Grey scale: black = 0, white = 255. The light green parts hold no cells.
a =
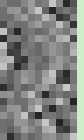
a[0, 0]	128
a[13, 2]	109
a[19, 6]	142
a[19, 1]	47
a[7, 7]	149
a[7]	[161, 60, 67, 123, 112, 104, 128, 149, 137, 120, 179]
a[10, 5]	117
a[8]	[177, 184, 67, 52, 120, 117, 99, 133, 154, 136, 116]
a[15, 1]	147
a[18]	[111, 97, 123, 158, 138, 117, 170, 180, 70, 56, 116]
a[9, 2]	39
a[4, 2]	39
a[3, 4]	138
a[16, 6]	114
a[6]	[194, 84, 53, 111, 120, 104, 128, 149, 137, 120, 163]
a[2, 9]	72
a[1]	[111, 147, 151, 111, 155, 196, 99, 39, 103, 120, 100]
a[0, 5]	117
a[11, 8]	70
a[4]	[194, 97, 39, 111, 120, 104, 114, 149, 137, 120, 163]
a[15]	[111, 147, 151, 111, 155, 196, 99, 39, 103, 120, 100]
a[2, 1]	109
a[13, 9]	104
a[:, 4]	[155, 155, 120, 138, 120, 129, 120, 112, 120, 129, 138, 138, 112, 189, 138, 155, 95, 120, 138, 103]
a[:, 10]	[85, 100, 132, 53, 163, 69, 163, 179, 116, 148, 116, 116, 132, 116, 38, 100, 148, 132, 116, 195]
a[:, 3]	[135, 111, 158, 111, 111, 99, 111, 123, 52, 87, 147, 158, 99, 147, 111, 111, 194, 147, 158, 123]
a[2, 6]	184
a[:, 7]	[196, 39, 149, 133, 149, 118, 149, 149, 133, 149, 196, 180, 118, 102, 133, 39, 118, 133, 180, 149]
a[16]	[144, 122, 151, 194, 95, 38, 114, 118, 103, 120, 148]

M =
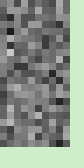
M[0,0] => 120
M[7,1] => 200
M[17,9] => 110
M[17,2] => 121
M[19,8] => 90
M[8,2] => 108
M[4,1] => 27
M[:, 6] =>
[92, 99, 117, 88, 119, 61, 58, 120, 114, 155, 125, 66, 152, 149, 125, 127, 84, 98, 95, 121, 141]
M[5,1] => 173
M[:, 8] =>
[168, 160, 146, 53, 110, 144, 90, 131, 175, 88, 132, 48, 153, 160, 36, 130, 91, 97, 73, 90, 37]
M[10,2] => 124
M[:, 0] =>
[120, 92, 78, 123, 101, 128, 133, 140, 154, 126, 125, 74, 96, 65, 78, 102, 100, 154, 94, 125, 82]
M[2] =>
[78, 45, 137, 83, 83, 115, 117, 104, 146, 141]
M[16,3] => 83
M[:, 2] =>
[76, 152, 137, 134, 122, 136, 105, 87, 108, 55, 124, 108, 173, 147, 106, 105, 105, 121, 141, 120, 126]
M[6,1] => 53
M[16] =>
[100, 156, 105, 83, 140, 178, 84, 104, 91, 84]
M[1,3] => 140
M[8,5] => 73
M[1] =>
[92, 154, 152, 140, 99, 169, 99, 95, 160, 106]
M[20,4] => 141
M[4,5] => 98
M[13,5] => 117
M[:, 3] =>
[160, 140, 83, 84, 153, 121, 102, 98, 143, 57, 84, 103, 132, 152, 116, 147, 83, 108, 123, 122, 111]
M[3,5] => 153
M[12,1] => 152
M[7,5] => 96
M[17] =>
[154, 181, 121, 108, 109, 79, 98, 162, 97, 110]

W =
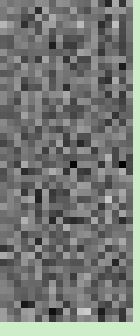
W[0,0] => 133
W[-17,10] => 102
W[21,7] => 137
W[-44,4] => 69
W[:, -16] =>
[120, 96, 79, 48, 120, 119, 132, 99, 70, 153, 132, 77, 56, 147, 148, 127, 160, 115, 88, 67, 115, 124, 119, 168, 43, 119, 79, 56, 148, 82, 106, 177, 142, 68, 91, 98, 151, 147, 107, 136, 107, 95, 90, 24, 154, 145]
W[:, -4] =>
[38, 153, 59, 84, 118, 75, 112, 108, 135, 96, 68, 47, 118, 57, 104, 97, 136, 58, 140, 121, 101, 113, 175, 139, 132, 80, 68, 143, 200, 118, 154, 163, 99, 100, 159, 68, 144, 138, 75, 85, 147, 127, 148, 68, 86, 117]
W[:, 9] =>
[140, 98, 123, 130, 109, 79, 61, 106, 52, 119, 115, 112, 46, 168, 149, 82, 103, 154, 102, 66, 57, 156, 82, 104, 51, 121, 130, 64, 90, 92, 113, 55, 170, 79, 101, 74, 158, 95, 111, 117, 123, 131, 116, 60, 160, 128]
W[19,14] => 128
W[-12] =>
[117, 143, 129, 91, 137, 41, 150, 103, 89, 101, 161, 113, 96, 107, 120, 159, 130, 168, 113]
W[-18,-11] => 91
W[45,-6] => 142
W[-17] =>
[149, 130, 120, 82, 109, 79, 142, 108, 108, 92, 102, 149, 123, 136, 56, 118, 144, 78, 99]
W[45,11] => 140
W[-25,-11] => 75
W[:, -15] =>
[116, 137, 69, 101, 133, 97, 112, 107, 105, 117, 114, 106, 87, 124, 119, 99, 122, 104, 122, 91, 92, 111, 110, 118, 67, 119, 87, 121, 164, 109, 137, 139, 135, 96, 137, 82, 164, 114, 91, 108, 104, 108, 108, 45, 159, 157]
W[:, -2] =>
[53, 149, 84, 76, 73, 71, 65, 71, 143, 27, 99, 75, 122, 56, 64, 77, 102, 69, 133, 146, 103, 124, 128, 3, 173, 140, 111, 166, 154, 78, 163, 43, 110, 116, 168, 135, 77, 140, 88, 57, 117, 125, 150, 101, 55, 54]
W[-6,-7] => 131
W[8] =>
[97, 126, 154, 70, 105, 60, 164, 102, 137, 52, 143, 73, 72, 146, 118, 135, 149, 143, 94]
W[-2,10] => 82
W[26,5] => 146
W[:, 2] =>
[126, 130, 109, 122, 114, 130, 123, 104, 154, 93, 124, 144, 150, 98, 73, 117, 91, 99, 113, 144, 139, 77, 95, 63, 147, 131, 111, 154, 111, 120, 112, 105, 88, 137, 129, 144, 81, 98, 116, 95, 79, 98, 98, 145, 91, 107]
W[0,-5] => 86
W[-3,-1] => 83
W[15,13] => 138
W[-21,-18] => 105
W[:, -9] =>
[118, 155, 103, 137, 105, 85, 60, 83, 143, 64, 110, 129, 119, 109, 69, 79, 69, 104, 120, 139, 98, 103, 87, 7, 148, 145, 113, 155, 126, 102, 134, 42, 122, 116, 161, 114, 110, 83, 101, 59, 90, 127, 121, 109, 82, 97]
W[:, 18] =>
[156, 112, 107, 120, 117, 114, 100, 103, 94, 111, 139, 145, 87, 148, 115, 102, 100, 135, 106, 93, 97, 114, 69, 76, 71, 144, 121, 110, 102, 99, 116, 81, 141, 106, 113, 116, 128, 97, 114, 116, 83, 103, 93, 83, 159, 135]
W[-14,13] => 88
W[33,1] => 108
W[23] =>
[145, 95, 63, 168, 118, 130, 84, 91, 112, 104, 7, 134, 137, 127, 53, 139, 73, 3, 76]

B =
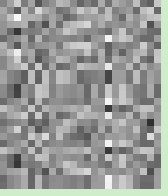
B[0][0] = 132
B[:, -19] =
[164, 136, 178, 102, 123, 104, 127, 169, 164, 110, 191, 190, 130, 129, 104, 197, 109, 95, 163, 201, 105, 192, 128, 120, 101, 102, 103]
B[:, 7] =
[145, 156, 164, 167, 135, 137, 159, 169, 145, 165, 133, 135, 129, 131, 142, 160, 164, 144, 143, 130, 138, 162, 131, 135, 169, 138, 141]
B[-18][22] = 156
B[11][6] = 193
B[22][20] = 117
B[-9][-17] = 125
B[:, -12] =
[101, 200, 150, 199, 149, 137, 206, 153, 102, 192, 107, 105, 148, 146, 137, 164, 193, 139, 98, 104, 138, 168, 145, 146, 197, 134, 137]
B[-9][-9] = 170
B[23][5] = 126
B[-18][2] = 175
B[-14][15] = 200
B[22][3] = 148
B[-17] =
[163, 133, 122, 95, 191, 102, 192, 133, 193, 185, 155, 107, 122, 127, 136, 69, 158, 158, 120, 188, 123, 160, 145]
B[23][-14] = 198
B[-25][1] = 194
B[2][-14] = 100
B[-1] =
[110, 135, 148, 170, 103, 181, 118, 141, 142, 133, 127, 137, 110, 155, 156, 240, 172, 202, 182, 130, 105, 105, 157]
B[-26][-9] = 130
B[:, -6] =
[156, 145, 107, 139, 198, 199, 141, 99, 159, 142, 158, 156, 199, 202, 201, 99, 146, 196, 157, 163, 201, 99, 200, 196, 138, 201, 202]
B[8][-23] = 135
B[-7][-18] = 183
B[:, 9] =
[175, 124, 100, 172, 197, 135, 179, 154, 174, 114, 185, 185, 144, 143, 134, 166, 116, 190, 178, 132, 132, 169, 146, 198, 169, 134, 133]
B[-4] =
[146, 105, 55, 127, 120, 126, 163, 135, 159, 198, 183, 146, 137, 143, 124, 112, 158, 196, 130, 154, 135, 108, 103]
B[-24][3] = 178
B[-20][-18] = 102
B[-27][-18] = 88
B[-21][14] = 139
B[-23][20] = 134
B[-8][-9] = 129
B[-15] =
[139, 106, 64, 149, 130, 197, 186, 129, 154, 144, 138, 148, 104, 169, 123, 199, 153, 199, 155, 127, 116, 171, 107]
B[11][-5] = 118
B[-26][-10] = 192
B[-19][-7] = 175
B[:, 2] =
[206, 93, 249, 168, 54, 145, 87, 237, 207, 175, 122, 122, 64, 67, 146, 151, 177, 136, 209, 133, 148, 153, 63, 55, 166, 147, 148]
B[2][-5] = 175

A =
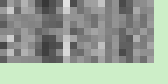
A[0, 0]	94
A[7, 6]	64
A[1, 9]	204
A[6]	[71, 138, 146, 161, 137, 105, 62, 75, 83, 211, 85, 140, 153, 134, 191, 120, 151, 97, 97, 134, 124, 166]
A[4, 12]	149
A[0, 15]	122
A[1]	[156, 203, 106, 166, 159, 111, 73, 86, 141, 204, 146, 115, 133, 153, 157, 127, 143, 89, 94, 169, 134, 140]
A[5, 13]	139
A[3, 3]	135
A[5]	[157, 205, 107, 156, 159, 125, 77, 81, 136, 196, 166, 125, 125, 139, 149, 127, 148, 102, 90, 175, 123, 142]
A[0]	[94, 158, 132, 178, 145, 86, 55, 80, 106, 225, 76, 118, 158, 160, 195, 122, 145, 74, 99, 138, 141, 157]
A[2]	[115, 143, 137, 131, 136, 143, 111, 102, 109, 153, 147, 148, 128, 114, 142, 129, 146, 138, 111, 145, 114, 147]
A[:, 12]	[158, 133, 128, 137, 149, 125, 153, 144, 135]
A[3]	[93, 129, 146, 135, 131, 134, 102, 99, 95, 162, 124, 150, 137, 115, 156, 126, 147, 132, 111, 135, 116, 154]
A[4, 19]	126
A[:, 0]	[94, 156, 115, 93, 135, 157, 71, 140, 93]
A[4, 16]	127
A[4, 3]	157
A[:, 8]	[106, 141, 109, 95, 145, 136, 83, 136, 91]
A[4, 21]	130
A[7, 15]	126
